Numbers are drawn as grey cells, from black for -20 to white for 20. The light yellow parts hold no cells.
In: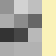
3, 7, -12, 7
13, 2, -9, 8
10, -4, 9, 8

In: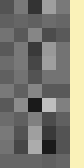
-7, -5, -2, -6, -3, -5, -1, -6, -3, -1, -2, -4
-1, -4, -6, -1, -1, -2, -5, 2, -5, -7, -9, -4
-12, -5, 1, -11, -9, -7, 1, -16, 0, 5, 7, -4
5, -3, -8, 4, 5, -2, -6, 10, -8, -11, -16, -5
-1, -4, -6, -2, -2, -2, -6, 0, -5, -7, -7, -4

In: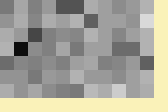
-1, 3, 7, 8, -3, 3, 7
6, 7, 4, -18, 1, 3, 3
0, 1, -9, 2, 0, -1, 6
4, 7, 0, 0, 2, 4, 2
-7, 5, 2, 6, 0, 3, 0
-7, 8, 1, -1, 5, 8, -1
7, -5, 8, 5, 6, 4, 9
5, 5, 5, 5, 0, 4, 7
2, 5, 1, -3, 1, 2, 12
4, 3, 5, -3, 4, 5, 5
8, 14, 8, 8, -5, 8, 7

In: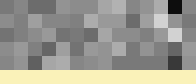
-1, 2, -2, 2, 1
1, 0, 0, 4, 3
-3, 5, 2, 0, -5
-3, 1, 4, -4, 6
3, 1, -2, 5, 7
2, 0, -1, -2, 1
2, 7, -3, 4, 2
6, 4, 6, 3, 3
8, 4, 2, 7, -1
1, -3, 2, -1, -1
3, 5, 0, 3, -1
7, 13, 4, 0, -1
-18, 3, 13, -4, -11
1, -1, 1, 4, 3

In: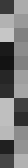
-11, 8, 11, -16, -17, -14, -13, 10, 10, 9, -15, -9
7, 4, 0, 2, 0, 5, 6, -10, -13, 2, 3, 8

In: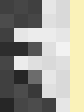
-10, -8, -10, -13, -9, -10, -10, -14
-9, -10, 16, -13, 17, -14, -8, -9
-10, -9, 17, -7, 15, -3, -11, -8
16, 15, 17, 15, 14, 16, 15, -10
14, 14, 16, 18, 15, 14, 14, 16
